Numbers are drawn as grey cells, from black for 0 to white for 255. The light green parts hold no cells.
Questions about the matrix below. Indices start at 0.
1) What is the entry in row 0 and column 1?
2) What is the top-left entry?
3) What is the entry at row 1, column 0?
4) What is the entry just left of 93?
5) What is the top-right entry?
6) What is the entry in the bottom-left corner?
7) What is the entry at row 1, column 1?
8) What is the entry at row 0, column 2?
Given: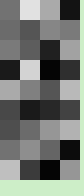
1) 225
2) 114
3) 107
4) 122
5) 19
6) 191
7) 85
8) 170

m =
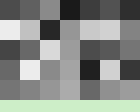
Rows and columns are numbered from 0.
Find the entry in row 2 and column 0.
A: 69
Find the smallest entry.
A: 26
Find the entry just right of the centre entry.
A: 76
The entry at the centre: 156
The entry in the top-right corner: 47
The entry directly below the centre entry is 164
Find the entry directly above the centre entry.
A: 150
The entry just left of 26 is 138
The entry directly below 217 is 138
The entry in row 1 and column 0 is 236

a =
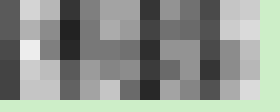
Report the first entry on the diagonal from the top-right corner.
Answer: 204
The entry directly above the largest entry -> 177
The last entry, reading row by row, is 218
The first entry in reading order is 90
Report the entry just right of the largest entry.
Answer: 127
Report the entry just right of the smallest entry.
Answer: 120
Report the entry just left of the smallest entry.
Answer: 140
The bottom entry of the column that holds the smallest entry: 98
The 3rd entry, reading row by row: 183
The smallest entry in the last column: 183
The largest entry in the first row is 212
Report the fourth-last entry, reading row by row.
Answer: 133
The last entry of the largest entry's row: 189
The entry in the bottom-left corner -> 67
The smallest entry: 34

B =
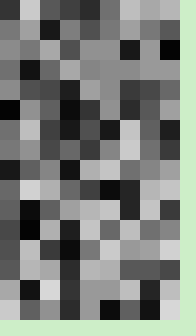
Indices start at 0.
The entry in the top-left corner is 52
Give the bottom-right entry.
215
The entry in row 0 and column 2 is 88
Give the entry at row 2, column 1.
120
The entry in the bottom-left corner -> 202
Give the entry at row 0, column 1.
202
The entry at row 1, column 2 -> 24
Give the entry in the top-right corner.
182
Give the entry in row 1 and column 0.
120

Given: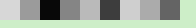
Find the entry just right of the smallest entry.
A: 133
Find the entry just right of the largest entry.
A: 155
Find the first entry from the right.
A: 100

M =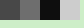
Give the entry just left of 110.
72
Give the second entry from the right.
14
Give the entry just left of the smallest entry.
110

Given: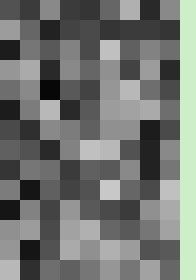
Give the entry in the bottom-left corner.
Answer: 184
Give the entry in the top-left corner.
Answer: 82
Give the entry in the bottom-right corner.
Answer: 102
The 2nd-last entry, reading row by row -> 162
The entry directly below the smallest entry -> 184
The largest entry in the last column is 192
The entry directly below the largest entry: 74
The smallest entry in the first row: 41
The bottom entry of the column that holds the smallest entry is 110
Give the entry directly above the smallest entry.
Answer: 41
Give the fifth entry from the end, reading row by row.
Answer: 118
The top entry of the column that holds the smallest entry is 137
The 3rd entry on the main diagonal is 89
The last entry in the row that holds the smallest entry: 74
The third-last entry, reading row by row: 118
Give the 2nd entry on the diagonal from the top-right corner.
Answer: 59
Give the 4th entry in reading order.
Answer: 59
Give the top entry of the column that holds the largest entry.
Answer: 102
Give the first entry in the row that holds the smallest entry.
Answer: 110
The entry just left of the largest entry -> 82
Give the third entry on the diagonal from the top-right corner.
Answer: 96
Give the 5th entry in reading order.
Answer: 53
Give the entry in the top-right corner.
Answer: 137

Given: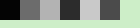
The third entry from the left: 179
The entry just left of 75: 201
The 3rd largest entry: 108

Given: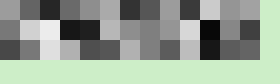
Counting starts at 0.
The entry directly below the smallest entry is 23
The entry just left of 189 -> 92
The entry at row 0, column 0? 156
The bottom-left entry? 72
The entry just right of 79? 86
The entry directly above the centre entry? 51
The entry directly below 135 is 92
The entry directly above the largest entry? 38
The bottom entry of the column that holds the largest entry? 223
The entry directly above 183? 170
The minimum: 8
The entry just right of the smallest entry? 135

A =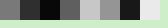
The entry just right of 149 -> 24
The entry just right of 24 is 234
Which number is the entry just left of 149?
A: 199

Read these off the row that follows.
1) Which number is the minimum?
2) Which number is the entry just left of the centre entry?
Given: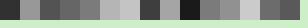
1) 26
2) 196

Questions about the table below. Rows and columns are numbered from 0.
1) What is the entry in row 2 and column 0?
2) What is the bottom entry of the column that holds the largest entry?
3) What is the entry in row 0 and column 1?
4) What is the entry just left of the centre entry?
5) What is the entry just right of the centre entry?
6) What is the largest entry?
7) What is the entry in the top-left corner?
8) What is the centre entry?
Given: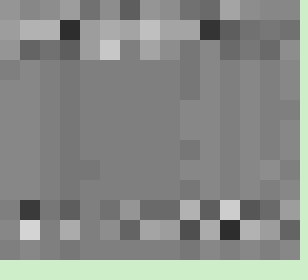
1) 149
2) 135
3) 135
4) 127
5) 127
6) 212
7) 149
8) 127
